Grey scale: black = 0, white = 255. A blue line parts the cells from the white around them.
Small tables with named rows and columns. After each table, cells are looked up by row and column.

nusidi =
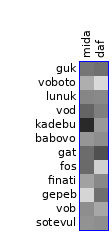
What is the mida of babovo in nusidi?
150
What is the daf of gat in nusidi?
80
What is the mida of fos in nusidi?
106
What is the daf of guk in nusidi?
112
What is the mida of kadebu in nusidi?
41
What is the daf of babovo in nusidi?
142
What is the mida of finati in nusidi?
161

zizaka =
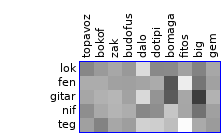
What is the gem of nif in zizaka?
160
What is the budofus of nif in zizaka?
173
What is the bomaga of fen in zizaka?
85
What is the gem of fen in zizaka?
161
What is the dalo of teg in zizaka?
209
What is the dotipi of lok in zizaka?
137
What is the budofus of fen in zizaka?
160
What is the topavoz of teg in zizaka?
160
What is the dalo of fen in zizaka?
164
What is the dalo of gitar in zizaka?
217
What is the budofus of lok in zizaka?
153
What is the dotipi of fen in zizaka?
171
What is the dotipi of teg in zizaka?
206

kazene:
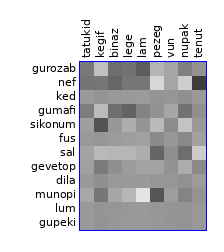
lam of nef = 119
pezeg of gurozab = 180
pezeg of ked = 148
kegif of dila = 144
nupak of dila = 145
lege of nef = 119

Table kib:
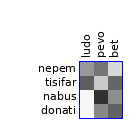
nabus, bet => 142
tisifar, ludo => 94
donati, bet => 98
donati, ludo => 247
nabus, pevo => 50
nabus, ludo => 247
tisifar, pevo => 201
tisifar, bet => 102
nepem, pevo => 116
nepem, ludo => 151
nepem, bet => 216
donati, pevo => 136
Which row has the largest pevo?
tisifar

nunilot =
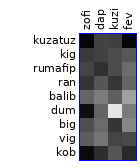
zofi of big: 78
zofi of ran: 53
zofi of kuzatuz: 7
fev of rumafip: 108
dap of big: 106
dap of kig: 66
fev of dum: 123
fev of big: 135
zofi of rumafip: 69
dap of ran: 86
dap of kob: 45
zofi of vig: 93

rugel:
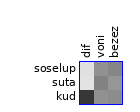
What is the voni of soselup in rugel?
145
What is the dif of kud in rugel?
54
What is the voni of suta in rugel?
130
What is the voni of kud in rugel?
145
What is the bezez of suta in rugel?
150
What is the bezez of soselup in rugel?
134
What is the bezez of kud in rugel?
140
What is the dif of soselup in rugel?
224
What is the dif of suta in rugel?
227

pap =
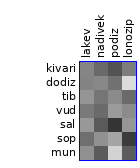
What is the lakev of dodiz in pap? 131
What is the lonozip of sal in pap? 150
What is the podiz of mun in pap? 211
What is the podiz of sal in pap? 52
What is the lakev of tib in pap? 149
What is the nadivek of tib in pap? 117
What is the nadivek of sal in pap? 90
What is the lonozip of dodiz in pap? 220
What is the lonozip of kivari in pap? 125
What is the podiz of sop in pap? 164
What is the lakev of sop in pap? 111
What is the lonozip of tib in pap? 106
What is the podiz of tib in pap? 138
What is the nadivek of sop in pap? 145
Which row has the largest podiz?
mun

